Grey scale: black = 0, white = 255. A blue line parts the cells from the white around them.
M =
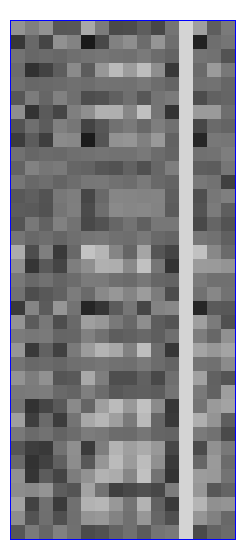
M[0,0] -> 147
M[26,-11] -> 127
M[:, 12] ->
[212, 212, 212, 212, 212, 212, 212, 212, 212, 212, 212, 212, 212, 212, 212, 212, 212, 212, 212, 212, 212, 212, 212, 212, 212, 212, 212, 212, 212, 212, 212, 212, 212, 212, 212, 212, 212]
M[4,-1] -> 102
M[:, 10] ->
[71, 149, 108, 142, 109, 116, 117, 126, 153, 108, 103, 105, 132, 131, 119, 105, 85, 118, 102, 124, 131, 93, 94, 109, 108, 72, 92, 139, 102, 101, 152, 144, 115, 71, 97, 102, 116]
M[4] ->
[112, 103, 105, 107, 112, 109, 115, 114, 113, 120, 109, 100, 212, 112, 114, 102]
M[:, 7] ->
[74, 129, 114, 186, 114, 96, 175, 113, 146, 114, 82, 113, 134, 138, 102, 112, 133, 174, 111, 151, 91, 121, 93, 168, 113, 78, 88, 187, 159, 108, 179, 187, 172, 63, 152, 131, 99]
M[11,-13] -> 100
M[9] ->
[113, 102, 107, 105, 111, 113, 116, 114, 114, 121, 108, 100, 212, 112, 114, 126]
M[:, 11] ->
[116, 110, 99, 56, 100, 123, 51, 112, 98, 100, 126, 99, 94, 91, 119, 100, 68, 51, 99, 76, 136, 84, 111, 54, 99, 111, 116, 54, 57, 99, 70, 57, 51, 125, 58, 79, 121]
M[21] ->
[147, 91, 120, 77, 105, 159, 151, 121, 104, 142, 93, 84, 212, 159, 123, 80]
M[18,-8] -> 107
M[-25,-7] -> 131
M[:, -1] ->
[122, 117, 83, 120, 102, 101, 110, 100, 118, 126, 118, 64, 127, 94, 83, 96, 106, 148, 112, 114, 88, 80, 145, 164, 139, 84, 158, 163, 94, 74, 120, 107, 115, 100, 148, 104, 107]
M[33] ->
[141, 137, 148, 93, 84, 163, 114, 63, 72, 80, 71, 125, 212, 151, 87, 100]
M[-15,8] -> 97
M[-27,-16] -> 99
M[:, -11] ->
[168, 25, 115, 92, 109, 77, 143, 67, 27, 113, 99, 119, 70, 75, 72, 117, 195, 143, 123, 106, 37, 159, 129, 156, 114, 169, 127, 101, 168, 124, 59, 88, 146, 163, 178, 148, 75]
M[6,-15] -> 51
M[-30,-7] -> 104
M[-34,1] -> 49
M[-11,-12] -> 100
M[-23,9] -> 96
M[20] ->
[58, 133, 91, 150, 115, 37, 53, 91, 118, 70, 131, 136, 212, 38, 90, 88]
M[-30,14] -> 106
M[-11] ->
[121, 123, 125, 105, 100, 127, 108, 88, 94, 96, 92, 116, 212, 121, 98, 158]
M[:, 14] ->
[94, 110, 113, 155, 114, 97, 154, 106, 120, 114, 92, 114, 119, 123, 101, 113, 136, 154, 112, 135, 90, 123, 103, 151, 112, 97, 98, 154, 148, 113, 145, 154, 153, 87, 144, 129, 99]

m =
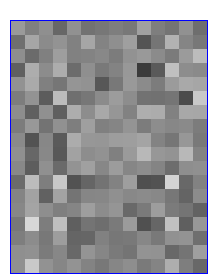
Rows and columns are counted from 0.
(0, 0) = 154
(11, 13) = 130
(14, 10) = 102
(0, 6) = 119
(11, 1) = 188
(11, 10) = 82
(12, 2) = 97
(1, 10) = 117
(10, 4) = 147
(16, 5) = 148
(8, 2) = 135
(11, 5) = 101
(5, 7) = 156
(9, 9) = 184
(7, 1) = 152
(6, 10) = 172
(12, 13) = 140
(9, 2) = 136
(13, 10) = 157
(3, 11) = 192
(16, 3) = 135
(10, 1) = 93
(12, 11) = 119
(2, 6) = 136
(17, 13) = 104
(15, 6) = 129
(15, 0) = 126
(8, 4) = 172
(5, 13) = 201
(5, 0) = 125
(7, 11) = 135
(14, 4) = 95
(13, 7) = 149
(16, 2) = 123
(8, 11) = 118

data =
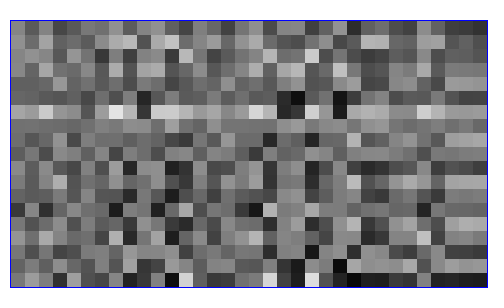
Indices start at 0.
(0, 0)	133
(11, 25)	81
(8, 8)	95
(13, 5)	111
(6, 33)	155
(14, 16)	112
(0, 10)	145
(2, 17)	132
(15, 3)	132
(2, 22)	77
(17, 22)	124
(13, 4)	136
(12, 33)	124
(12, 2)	94
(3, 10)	171
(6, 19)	40
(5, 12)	90
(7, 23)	140
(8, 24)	179
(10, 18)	53
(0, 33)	50
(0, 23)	147
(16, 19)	128
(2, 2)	134
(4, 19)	127
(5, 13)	94
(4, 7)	110
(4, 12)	88
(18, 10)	129
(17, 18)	128
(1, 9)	82
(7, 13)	100
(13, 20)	129
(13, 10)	32
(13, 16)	58
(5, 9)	38
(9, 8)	126
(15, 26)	56
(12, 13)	104
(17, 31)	157

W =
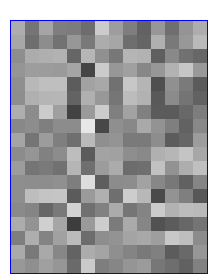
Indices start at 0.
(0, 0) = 173
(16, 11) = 92
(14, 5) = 154
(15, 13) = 140
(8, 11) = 92
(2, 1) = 172
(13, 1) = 133
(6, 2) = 203
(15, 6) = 142
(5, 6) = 152
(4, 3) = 191
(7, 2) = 127
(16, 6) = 164
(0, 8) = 126
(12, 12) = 127
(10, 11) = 146
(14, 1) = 147
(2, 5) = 182
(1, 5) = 121
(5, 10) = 89
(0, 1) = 117
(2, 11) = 137
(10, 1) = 117
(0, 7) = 157
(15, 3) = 161
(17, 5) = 202
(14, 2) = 208
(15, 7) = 147
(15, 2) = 131
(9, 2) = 129
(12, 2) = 196
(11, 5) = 221
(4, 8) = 199
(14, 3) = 166
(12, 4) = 91
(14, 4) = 61

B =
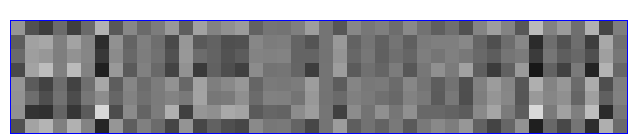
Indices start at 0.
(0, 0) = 149
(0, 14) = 130
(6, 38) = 122
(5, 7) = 102
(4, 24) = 133
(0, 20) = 127
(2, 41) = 79
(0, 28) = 137
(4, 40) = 107
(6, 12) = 64
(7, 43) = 107
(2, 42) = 159
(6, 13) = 149
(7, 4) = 177
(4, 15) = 137
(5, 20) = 116
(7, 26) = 99
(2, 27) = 111
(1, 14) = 98
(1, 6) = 45
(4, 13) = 162
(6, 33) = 137
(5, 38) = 134
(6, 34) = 165
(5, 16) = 143
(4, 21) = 157
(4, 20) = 124
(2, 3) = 126
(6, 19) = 99
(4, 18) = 122
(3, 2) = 189
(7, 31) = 125
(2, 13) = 108
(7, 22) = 116
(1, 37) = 43
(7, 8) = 94
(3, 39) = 65
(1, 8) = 99
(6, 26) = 144
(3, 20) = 101

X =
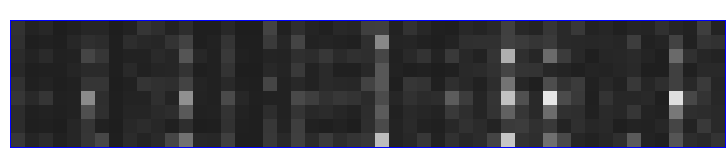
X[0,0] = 50
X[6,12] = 89
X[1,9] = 40
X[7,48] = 35
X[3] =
[40, 31, 32, 32, 37, 42, 42, 31, 41, 33, 37, 38, 51, 31, 33, 51, 30, 30, 40, 36, 57, 34, 42, 32, 32, 40, 87, 34, 31, 33, 30, 32, 41, 43, 49, 68, 52, 51, 39, 36, 32, 36, 35, 38, 41, 31, 31, 64, 32, 41, 41]
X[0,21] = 36
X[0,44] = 37
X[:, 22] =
[32, 36, 55, 42, 42, 49, 43, 31, 59]
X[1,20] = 68
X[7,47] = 69
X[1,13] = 31
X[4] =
[49, 32, 35, 31, 33, 53, 53, 30, 33, 52, 48, 46, 67, 36, 33, 41, 32, 31, 69, 34, 40, 34, 42, 40, 39, 66, 87, 31, 54, 51, 32, 47, 40, 33, 45, 115, 38, 31, 77, 50, 59, 33, 40, 34, 56, 38, 46, 64, 40, 58, 38]
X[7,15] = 49
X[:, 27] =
[34, 36, 33, 34, 31, 38, 33, 35, 35]
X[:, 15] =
[40, 52, 57, 51, 41, 74, 51, 49, 63]
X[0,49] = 62
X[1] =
[48, 31, 33, 31, 39, 47, 44, 31, 45, 40, 38, 51, 66, 31, 34, 52, 31, 31, 58, 38, 68, 34, 36, 34, 32, 47, 136, 36, 37, 33, 31, 35, 47, 48, 48, 65, 59, 53, 58, 41, 40, 39, 40, 38, 61, 33, 36, 66, 33, 52, 49]
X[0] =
[50, 35, 39, 30, 33, 38, 38, 30, 34, 53, 46, 35, 45, 31, 31, 40, 30, 30, 67, 33, 47, 36, 32, 40, 38, 63, 64, 34, 50, 39, 32, 31, 40, 36, 41, 64, 40, 36, 54, 41, 56, 35, 38, 32, 37, 36, 48, 38, 34, 62, 35]
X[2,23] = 42
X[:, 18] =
[67, 58, 36, 40, 69, 34, 45, 55, 56]
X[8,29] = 55
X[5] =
[54, 41, 53, 33, 34, 138, 46, 31, 35, 35, 47, 36, 144, 35, 33, 74, 39, 32, 34, 34, 73, 62, 49, 55, 51, 43, 75, 38, 49, 43, 45, 92, 60, 37, 52, 194, 80, 41, 231, 75, 57, 32, 51, 39, 39, 41, 31, 223, 71, 51, 39]
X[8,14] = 39
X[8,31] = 49
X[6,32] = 46
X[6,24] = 34
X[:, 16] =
[30, 31, 33, 30, 32, 39, 34, 32, 31]
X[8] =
[55, 37, 44, 33, 38, 54, 71, 31, 43, 36, 42, 70, 114, 40, 39, 63, 31, 31, 56, 41, 63, 43, 59, 45, 52, 56, 189, 35, 40, 55, 34, 49, 40, 44, 68, 198, 50, 46, 111, 73, 38, 34, 39, 47, 90, 35, 32, 85, 45, 41, 51]
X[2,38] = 107
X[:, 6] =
[38, 44, 54, 42, 53, 46, 47, 33, 71]

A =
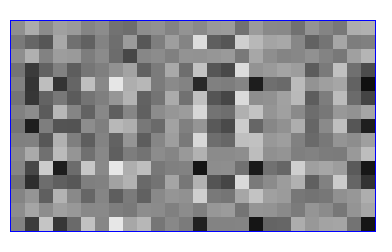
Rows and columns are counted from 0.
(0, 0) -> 143
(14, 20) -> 173
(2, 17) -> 167
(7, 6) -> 127
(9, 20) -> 127
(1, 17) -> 184
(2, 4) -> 154
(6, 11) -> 150
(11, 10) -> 115
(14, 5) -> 193
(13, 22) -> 139
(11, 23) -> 203
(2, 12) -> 147
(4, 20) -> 187
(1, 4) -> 112
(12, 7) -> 94
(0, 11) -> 131
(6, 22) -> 119
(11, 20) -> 177
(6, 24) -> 146
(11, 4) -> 87
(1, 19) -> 168
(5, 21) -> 93
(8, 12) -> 121
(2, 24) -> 160
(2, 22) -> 131
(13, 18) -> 147
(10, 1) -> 71
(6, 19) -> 160
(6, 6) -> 136
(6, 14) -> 115
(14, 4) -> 106
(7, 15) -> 74
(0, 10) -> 145
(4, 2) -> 190
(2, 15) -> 154
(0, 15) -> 155
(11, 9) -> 105
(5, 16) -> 219
